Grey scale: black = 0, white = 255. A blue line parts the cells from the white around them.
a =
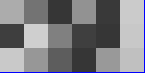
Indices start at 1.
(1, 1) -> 172
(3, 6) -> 192
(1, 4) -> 146
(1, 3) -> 54
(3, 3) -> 93

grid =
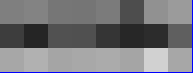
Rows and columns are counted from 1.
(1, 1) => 127
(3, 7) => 209
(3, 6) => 165
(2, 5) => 53
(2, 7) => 44
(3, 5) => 171

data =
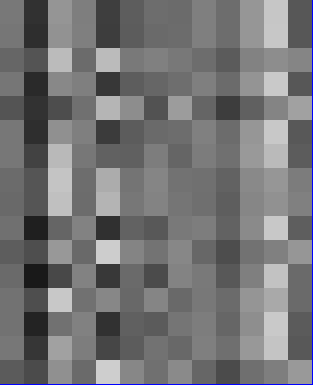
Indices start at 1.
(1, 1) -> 120
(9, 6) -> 119
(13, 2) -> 78
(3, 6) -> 121
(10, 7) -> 88
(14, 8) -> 117
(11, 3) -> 152
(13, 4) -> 113
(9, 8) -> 117
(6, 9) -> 128
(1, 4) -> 126
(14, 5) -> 49
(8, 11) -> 137
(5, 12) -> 132
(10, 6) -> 98
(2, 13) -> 87
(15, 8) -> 104
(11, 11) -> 114
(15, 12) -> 196
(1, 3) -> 149
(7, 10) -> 112
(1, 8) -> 107
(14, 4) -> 129
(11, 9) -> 103
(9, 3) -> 192
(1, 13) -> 87
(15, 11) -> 152
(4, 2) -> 42
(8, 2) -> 85
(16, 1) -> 91
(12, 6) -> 106
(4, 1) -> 118
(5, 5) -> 181
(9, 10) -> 94
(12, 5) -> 56
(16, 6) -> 135
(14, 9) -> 125

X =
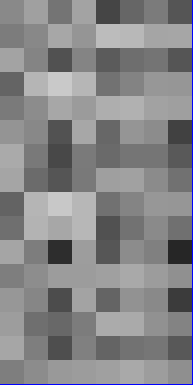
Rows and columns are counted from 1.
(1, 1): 137
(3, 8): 85
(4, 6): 131
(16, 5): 160
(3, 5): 91
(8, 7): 139
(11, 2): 125
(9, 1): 99
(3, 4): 132
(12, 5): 160
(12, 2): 141
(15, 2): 126
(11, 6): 140
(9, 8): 150
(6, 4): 167
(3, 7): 116
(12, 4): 156
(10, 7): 138
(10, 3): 167
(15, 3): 78
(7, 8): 89
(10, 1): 111
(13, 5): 100
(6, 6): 149
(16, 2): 140
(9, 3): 200
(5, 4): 155
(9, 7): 151
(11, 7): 128
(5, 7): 162
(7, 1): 170
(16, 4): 156
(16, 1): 126
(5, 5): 174

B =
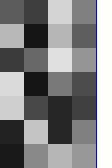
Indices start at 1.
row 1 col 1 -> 93
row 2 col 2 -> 21
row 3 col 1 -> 58
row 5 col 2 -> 71
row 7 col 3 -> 182
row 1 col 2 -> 62
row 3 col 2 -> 104
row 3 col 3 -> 223
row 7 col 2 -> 137
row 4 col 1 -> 218

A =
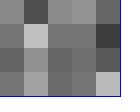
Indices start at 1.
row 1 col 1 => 137
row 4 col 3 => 108
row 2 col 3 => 116
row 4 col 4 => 116
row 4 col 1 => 117
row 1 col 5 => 101

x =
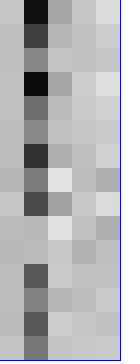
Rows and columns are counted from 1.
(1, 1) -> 198
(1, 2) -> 16
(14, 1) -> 186
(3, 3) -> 196
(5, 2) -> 109
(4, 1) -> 193
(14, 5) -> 193
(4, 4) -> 205
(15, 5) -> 202
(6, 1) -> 189
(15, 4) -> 200
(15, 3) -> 195
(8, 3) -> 226
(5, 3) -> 187
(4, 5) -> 223
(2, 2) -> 63
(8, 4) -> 188
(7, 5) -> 209
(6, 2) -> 138
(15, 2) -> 119
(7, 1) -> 189
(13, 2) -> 131
